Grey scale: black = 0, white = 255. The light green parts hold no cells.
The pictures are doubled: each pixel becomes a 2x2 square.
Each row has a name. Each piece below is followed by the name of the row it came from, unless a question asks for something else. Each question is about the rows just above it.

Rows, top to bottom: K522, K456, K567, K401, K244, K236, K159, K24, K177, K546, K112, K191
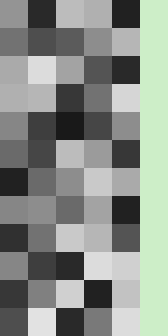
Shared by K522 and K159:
[33]
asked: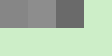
K24
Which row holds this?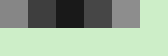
K244
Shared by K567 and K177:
[84]

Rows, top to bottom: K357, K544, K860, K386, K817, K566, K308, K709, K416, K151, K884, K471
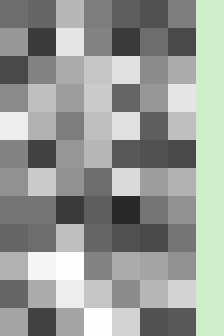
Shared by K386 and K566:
[151]
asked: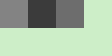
K544
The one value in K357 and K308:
[109]
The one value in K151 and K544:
[131]
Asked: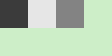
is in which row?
K544
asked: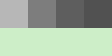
K357

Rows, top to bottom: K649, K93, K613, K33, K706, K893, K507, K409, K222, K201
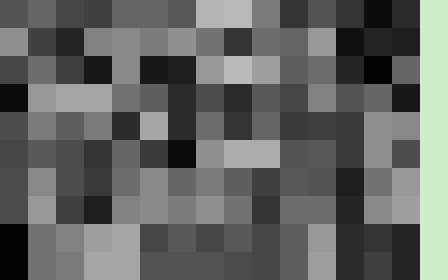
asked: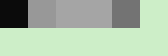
K33
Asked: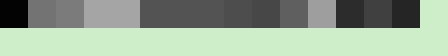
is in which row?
K201
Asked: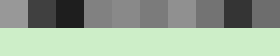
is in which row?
K409
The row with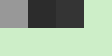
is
K222

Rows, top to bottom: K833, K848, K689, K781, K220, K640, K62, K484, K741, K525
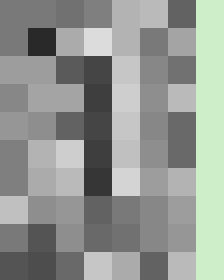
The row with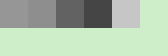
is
K220
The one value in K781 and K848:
[164]
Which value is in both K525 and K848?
[171]
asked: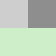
K781

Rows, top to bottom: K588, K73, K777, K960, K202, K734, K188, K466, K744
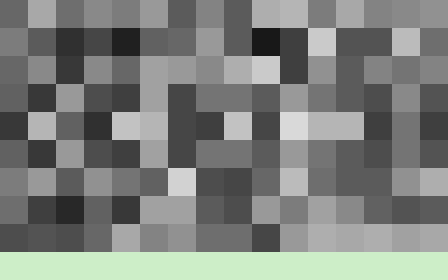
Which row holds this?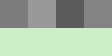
K588
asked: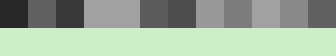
K466
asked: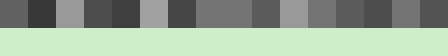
K734
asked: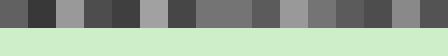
K960
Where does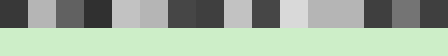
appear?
K202
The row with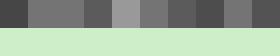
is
K734

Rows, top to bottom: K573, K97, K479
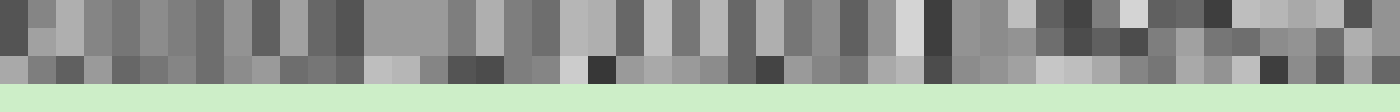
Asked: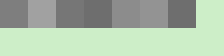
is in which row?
K97
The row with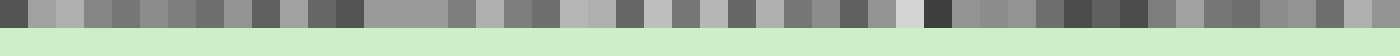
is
K97
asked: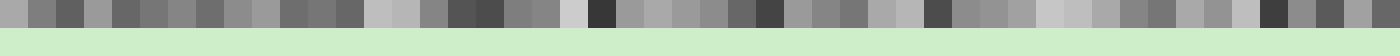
K479

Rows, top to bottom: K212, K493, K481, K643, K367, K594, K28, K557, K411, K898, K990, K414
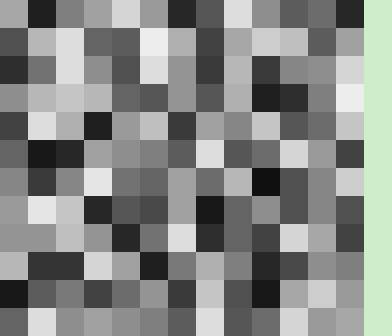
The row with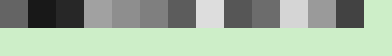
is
K594
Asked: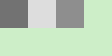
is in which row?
K481
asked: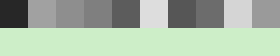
K594

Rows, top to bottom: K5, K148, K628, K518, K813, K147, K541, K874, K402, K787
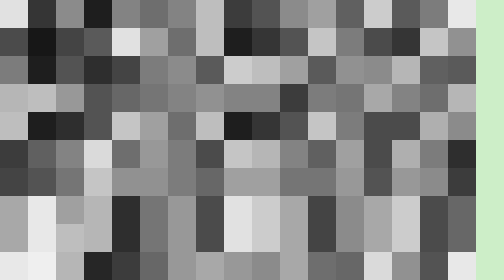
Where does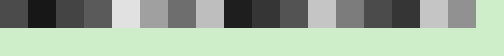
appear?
K148
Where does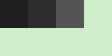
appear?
K813
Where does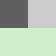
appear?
K5
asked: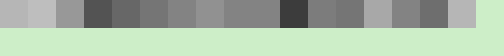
K518

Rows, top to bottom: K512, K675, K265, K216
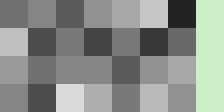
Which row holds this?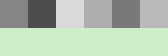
K216
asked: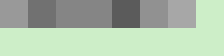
K265
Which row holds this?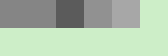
K265
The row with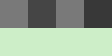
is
K675
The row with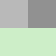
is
K216

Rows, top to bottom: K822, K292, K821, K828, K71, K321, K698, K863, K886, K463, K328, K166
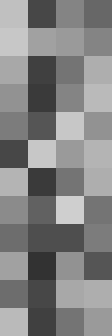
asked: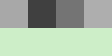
K821
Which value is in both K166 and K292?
[154]
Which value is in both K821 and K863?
[116]
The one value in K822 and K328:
[71]
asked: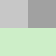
K292

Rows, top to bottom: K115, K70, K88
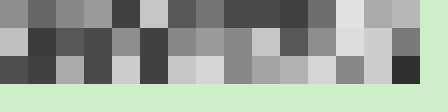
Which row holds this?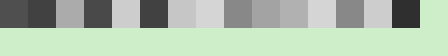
K88
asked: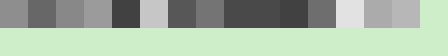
K115
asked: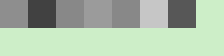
K70
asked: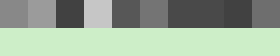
K115

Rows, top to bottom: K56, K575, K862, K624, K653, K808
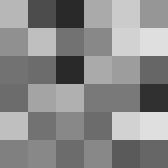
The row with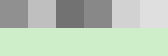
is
K575
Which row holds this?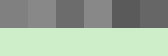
K808
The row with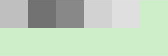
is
K575
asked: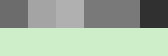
K624

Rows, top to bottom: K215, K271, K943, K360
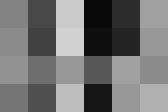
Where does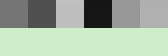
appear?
K360
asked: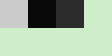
K215
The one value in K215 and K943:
[160]

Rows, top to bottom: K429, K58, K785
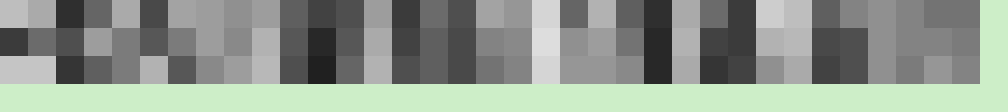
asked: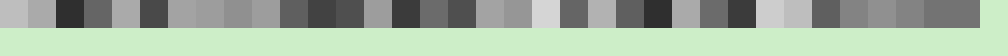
K429
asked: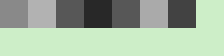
K58
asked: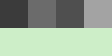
K429
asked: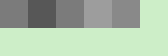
K58

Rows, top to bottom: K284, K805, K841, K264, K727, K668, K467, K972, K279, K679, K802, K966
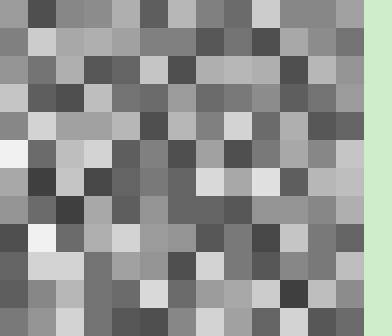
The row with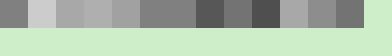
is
K805
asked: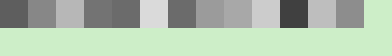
K802
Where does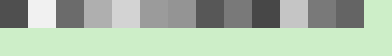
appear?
K279
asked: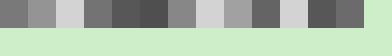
K966
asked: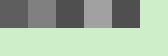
K668
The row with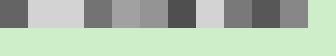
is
K679
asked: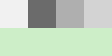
K279

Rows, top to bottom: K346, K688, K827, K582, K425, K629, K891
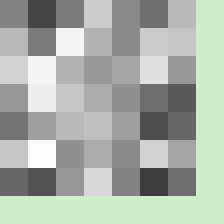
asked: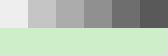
K582
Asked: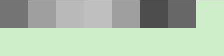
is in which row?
K425

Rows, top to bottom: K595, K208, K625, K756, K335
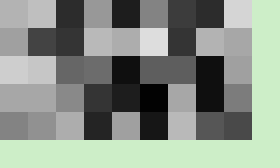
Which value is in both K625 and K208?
[160]
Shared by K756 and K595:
[29]

